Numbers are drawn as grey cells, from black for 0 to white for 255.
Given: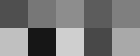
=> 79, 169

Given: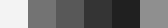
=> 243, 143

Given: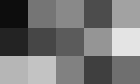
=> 13, 111

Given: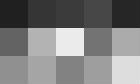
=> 32, 221

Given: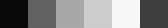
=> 9, 62

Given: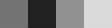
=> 115, 218

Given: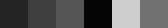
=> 36, 113

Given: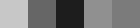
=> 199, 123

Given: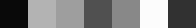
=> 9, 49

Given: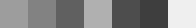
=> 157, 239
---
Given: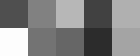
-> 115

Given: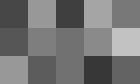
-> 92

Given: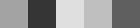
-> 53

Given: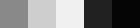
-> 206

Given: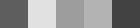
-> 225

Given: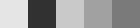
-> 49

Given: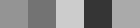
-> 115
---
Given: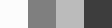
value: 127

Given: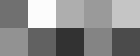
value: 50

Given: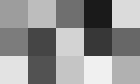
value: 197

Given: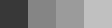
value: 133

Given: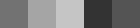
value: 197

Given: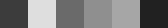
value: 143

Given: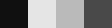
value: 229

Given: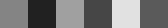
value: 70

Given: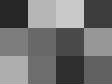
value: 110

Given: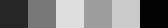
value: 158
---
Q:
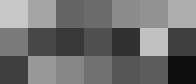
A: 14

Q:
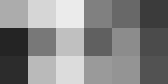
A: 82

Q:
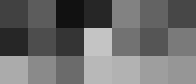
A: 150

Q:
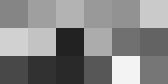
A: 118

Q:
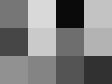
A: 49

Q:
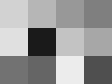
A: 79

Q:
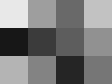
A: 118

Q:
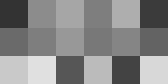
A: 216

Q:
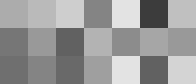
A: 212
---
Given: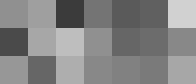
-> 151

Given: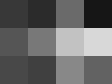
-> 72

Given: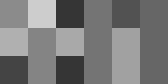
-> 68

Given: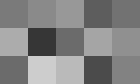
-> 107

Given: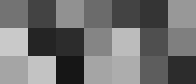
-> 165

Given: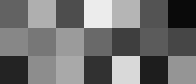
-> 35
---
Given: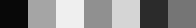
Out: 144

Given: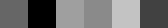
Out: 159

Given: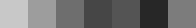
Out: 70

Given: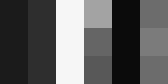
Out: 246

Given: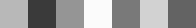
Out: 251

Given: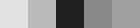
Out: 186

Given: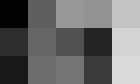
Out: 109
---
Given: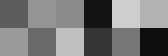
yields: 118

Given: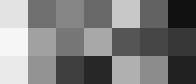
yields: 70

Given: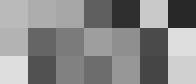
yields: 75

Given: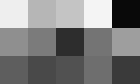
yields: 116

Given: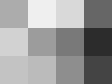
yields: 121

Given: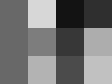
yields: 55

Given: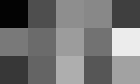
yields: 114
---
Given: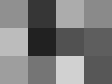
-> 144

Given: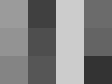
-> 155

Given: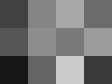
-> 65

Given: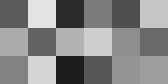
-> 91

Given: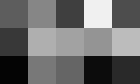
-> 93

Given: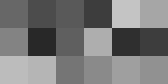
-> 103

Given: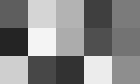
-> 94
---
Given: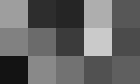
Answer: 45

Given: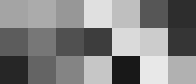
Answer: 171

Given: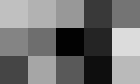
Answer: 178

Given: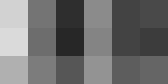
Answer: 116

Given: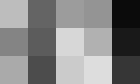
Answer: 100

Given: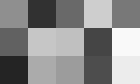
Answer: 49

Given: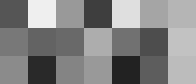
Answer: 239

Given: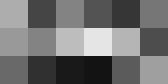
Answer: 69
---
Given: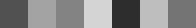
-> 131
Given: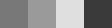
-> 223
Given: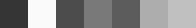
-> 76
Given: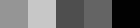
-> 78
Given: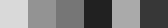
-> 118
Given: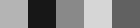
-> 137
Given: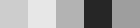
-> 179
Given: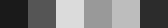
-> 219
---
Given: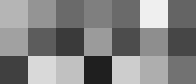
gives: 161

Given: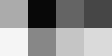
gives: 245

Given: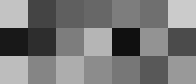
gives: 24

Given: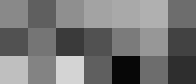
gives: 81

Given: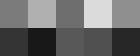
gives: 52

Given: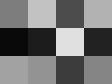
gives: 9

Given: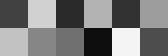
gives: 194

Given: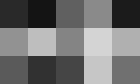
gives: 146
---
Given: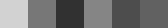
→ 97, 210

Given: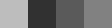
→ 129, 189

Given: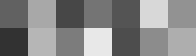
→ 146, 50

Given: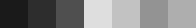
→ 174, 26

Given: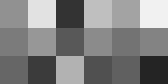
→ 241, 102

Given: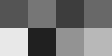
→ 104, 232

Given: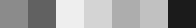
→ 27, 139
